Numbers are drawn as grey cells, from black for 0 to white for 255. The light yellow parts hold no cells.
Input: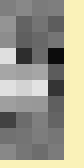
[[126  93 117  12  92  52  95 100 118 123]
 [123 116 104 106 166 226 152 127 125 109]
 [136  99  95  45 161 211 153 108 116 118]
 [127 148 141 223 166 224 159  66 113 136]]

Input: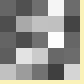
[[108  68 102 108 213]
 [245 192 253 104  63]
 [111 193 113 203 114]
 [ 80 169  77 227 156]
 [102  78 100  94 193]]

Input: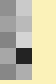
[[202 186 212  35 174]
 [144 161 132 167 135]]

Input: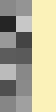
[[148 199  68  90 136 138 160]
 [137  37 153  92 187  79 134]]

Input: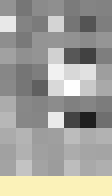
[[130 126 149 126 158 169 124 111 178 164 175]
 [132  84 139  65 225 201 133  31 172 165 169]
 [123 117 146  87 216 254 128  67 188 172 189]
 [143 212 149 209 241 217 140 234 159 157 156]
 [139 123 148 148 126  96 132 134 157 160 163]
 [118 131 121 144 117 118 136 135 180 177 195]
 [147 232 142 161 135 137 172 183 171 161 163]]

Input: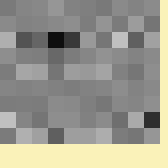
[[139 117 161 138 142 137 143  46 150]
 [131 156  96 131 118 131 133 170 118]
 [138 123 192 139 129 141 136 111 124]
 [121 148 118 146 164 133 119 139 173]
 [127 125 153 134 153 130 127 129 158]
 [130 142  56 124 157 125 137 142 158]
 [150 137  14 104 117 129 139 142  95]
 [136 132 101 126 161 133 124 117 160]
 [133 130  83 128 166 130 125 133 176]
 [122 138 175 142 124 133 124 192 123]]

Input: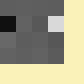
[[ 93 217  87  91]
 [ 94  88  95  98]
 [ 95  98  93  95]
 [ 94  16 104  98]]

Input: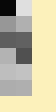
[[222 176  96  80 194 175]
 [  6 151  93 179 189 173]]
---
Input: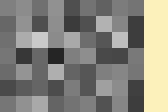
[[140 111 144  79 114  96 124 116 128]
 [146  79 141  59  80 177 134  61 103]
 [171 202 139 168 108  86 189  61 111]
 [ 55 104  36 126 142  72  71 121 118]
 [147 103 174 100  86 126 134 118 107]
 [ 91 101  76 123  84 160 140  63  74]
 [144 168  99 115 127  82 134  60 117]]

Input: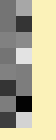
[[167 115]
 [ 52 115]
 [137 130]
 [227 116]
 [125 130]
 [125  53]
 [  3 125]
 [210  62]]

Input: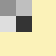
[[191 146]
 [ 53 221]]

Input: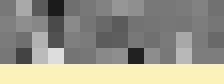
[[169  90  27 111 120 130 150 143 120 120 123 130 113 120]
 [142 135  74 138 117 105  91 115 117 119 118 125 118 128]
 [112 178  81 127 123  92  94 120 112 122 168 123 105 123]
 [ 67 187 221 116 119 137 142  33 141 120 184 125 125 119]]

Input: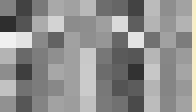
[[ 66 122 169 161 185 109 102  67 187 142 162 130]
 [ 84 172 211 140 142 159 218  94 180 150 179  46]
 [227 137  98 161 143 150 103 227 113 161 124 240]
 [105 125 143 160 200 119  90  86 182 135 155 180]
 [ 62 123 167 160 202 108  97  50 199 133 165 141]
 [114 124 136 160 203 120  84  92 180 133 152 194]
 [ 86 132 162 157 192 122 113  74 188 136 162 145]]

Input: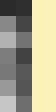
[[ 47  43]
 [ 69 136]
 [115 178]
 [ 66 125]
 [ 88 120]
 [ 85 153]
 [110 198]]

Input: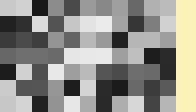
[[209  24 140  74 154 136 159 104 177 187 201]
 [ 47 219  83 198 227 235 163  54 126 209  33]
 [ 75  62 148 100 184 153  32 182 183 158  59]
 [111 111 106 230 232 233 159 191  29  42 103]
 [209  79 232 158 186  85  75 110 106  41  28]
 [ 84  85 150  29 212  42  27 105  60  90 203]
 [212  33 147 231 171  41 174 215  68 182 199]]

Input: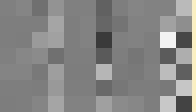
[[133 113 147 128 128  97 127 133 130 130 185 128]
 [127 127 164 126 129 102 116 130 129 162 142 127]
 [124 155 162 126 129  58 128 129 127 241  70 127]
 [135 139 113 126 126  90 126 118 126  92 174 128]
 [132 121 157 125 124 182 123 121 128 187  95 131]
 [127 125 153 127 126 105 120 124 124 121 198 127]
 [126 134 165 129 129 160 139 135 127 200  66 125]]
